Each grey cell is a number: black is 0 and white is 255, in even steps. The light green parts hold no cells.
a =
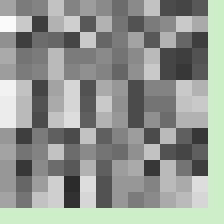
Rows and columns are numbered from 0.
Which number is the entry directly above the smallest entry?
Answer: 88
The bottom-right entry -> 214
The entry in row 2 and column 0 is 144
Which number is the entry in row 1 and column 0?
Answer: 250
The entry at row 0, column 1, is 123
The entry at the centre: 201
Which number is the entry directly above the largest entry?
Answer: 163
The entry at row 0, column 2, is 131
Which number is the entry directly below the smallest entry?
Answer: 49
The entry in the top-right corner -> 88
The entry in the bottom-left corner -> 163
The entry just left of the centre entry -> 88
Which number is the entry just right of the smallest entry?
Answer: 221
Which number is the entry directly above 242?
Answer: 157
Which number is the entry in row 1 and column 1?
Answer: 201
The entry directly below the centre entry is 178
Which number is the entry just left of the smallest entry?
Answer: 207
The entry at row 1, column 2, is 62
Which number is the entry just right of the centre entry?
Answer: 144
